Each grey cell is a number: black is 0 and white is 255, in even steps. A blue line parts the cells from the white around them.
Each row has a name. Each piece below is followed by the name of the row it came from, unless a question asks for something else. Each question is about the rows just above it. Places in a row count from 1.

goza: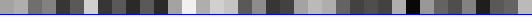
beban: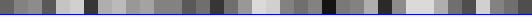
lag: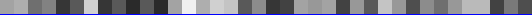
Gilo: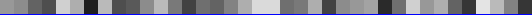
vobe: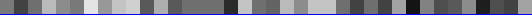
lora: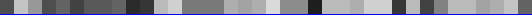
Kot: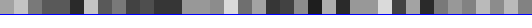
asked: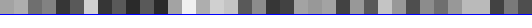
lag
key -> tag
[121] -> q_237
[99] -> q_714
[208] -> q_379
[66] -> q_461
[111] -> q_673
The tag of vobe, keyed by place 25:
q_673
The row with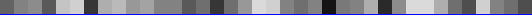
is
beban
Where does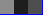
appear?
vobe
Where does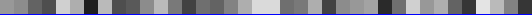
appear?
Gilo
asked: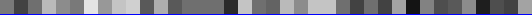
vobe

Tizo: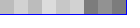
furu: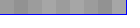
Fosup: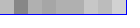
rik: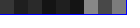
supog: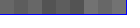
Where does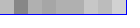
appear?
Fosup
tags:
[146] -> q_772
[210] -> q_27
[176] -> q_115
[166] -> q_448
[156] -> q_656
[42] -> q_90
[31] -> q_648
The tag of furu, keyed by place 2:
q_772
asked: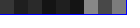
rik

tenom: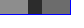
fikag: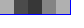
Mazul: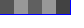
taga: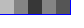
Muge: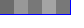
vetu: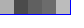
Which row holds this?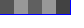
Mazul
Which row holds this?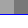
Muge
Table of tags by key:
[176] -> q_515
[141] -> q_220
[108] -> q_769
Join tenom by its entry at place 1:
q_220
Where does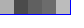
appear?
vetu
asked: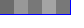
Muge

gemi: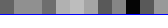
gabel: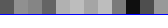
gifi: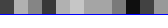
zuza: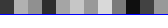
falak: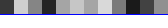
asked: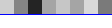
falak
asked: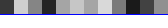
falak
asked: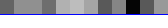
gemi

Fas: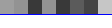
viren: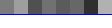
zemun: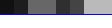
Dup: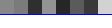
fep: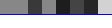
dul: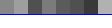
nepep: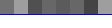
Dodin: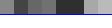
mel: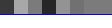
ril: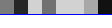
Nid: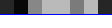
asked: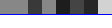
fep
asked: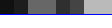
zemun
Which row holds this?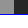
Dup
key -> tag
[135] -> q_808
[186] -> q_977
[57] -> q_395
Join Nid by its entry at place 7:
q_977
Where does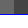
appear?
nepep
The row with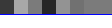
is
mel

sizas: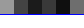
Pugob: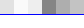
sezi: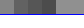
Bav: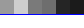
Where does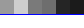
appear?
Bav
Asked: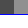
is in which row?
sezi
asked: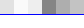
Pugob

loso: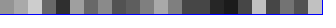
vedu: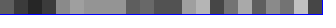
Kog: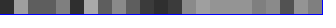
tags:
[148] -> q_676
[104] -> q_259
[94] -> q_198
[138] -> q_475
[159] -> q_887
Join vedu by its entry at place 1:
q_198
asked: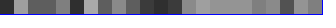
Kog
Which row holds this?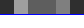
Kog
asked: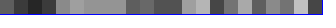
vedu
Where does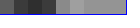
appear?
Kog
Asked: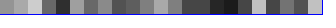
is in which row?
loso

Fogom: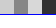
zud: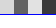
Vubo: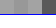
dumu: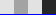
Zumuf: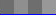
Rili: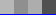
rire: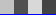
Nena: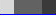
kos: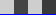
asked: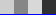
Fogom
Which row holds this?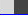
rire
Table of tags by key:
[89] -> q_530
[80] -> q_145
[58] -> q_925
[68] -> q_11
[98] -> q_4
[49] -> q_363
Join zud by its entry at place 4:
q_925
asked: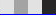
dumu
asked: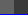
Nena
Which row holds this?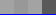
Vubo

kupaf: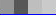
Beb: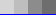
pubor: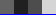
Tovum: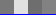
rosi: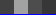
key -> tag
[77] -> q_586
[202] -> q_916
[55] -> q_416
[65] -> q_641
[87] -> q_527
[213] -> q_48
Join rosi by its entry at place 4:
q_416
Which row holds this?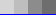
Beb
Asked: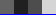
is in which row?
pubor

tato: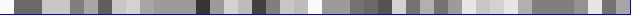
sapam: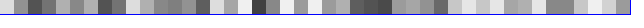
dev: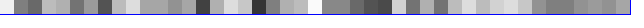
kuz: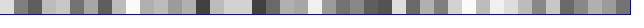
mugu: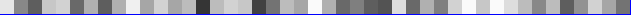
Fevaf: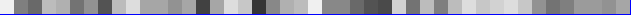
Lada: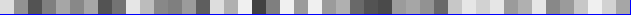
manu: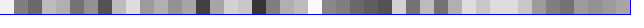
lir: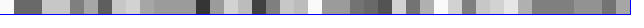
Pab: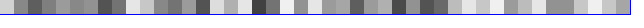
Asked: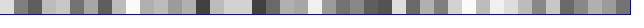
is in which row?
kuz
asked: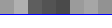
sapam
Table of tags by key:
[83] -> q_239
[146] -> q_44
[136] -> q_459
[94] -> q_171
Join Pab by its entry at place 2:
q_459
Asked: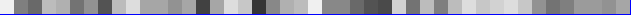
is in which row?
Fevaf
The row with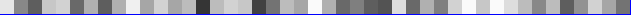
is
mugu

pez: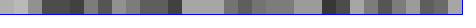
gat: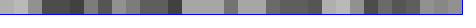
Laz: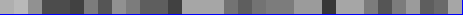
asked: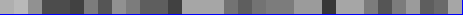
Laz
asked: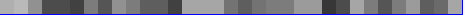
pez
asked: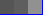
gat

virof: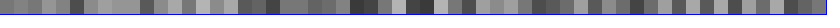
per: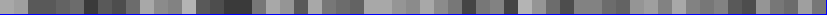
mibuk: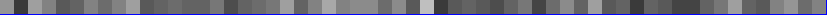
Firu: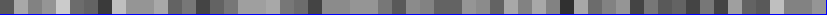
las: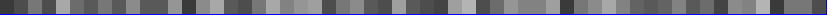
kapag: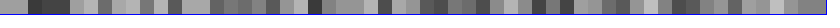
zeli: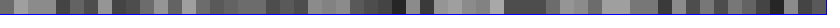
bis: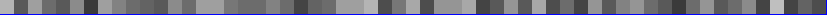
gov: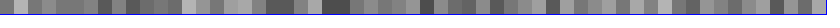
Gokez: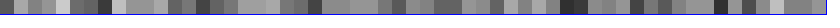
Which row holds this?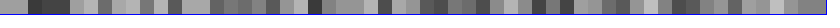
kapag
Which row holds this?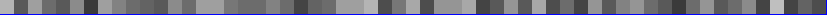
bis
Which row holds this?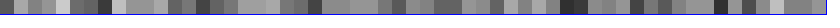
Gokez
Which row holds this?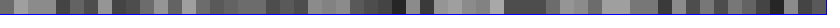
zeli
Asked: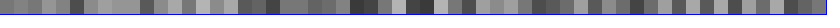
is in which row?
virof
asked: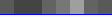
mibuk

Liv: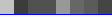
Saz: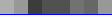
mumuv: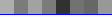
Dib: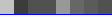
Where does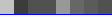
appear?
Dib
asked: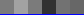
mumuv
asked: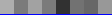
mumuv
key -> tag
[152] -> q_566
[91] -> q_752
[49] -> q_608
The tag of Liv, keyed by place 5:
q_566
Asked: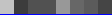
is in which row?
Liv

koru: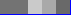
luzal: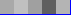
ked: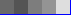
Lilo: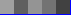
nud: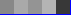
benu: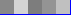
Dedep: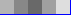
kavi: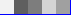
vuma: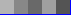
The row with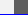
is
kavi
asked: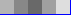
Dedep
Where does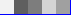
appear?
kavi
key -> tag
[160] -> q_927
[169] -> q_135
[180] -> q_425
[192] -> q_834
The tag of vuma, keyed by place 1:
q_425
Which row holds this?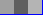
luzal
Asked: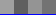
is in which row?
Lilo

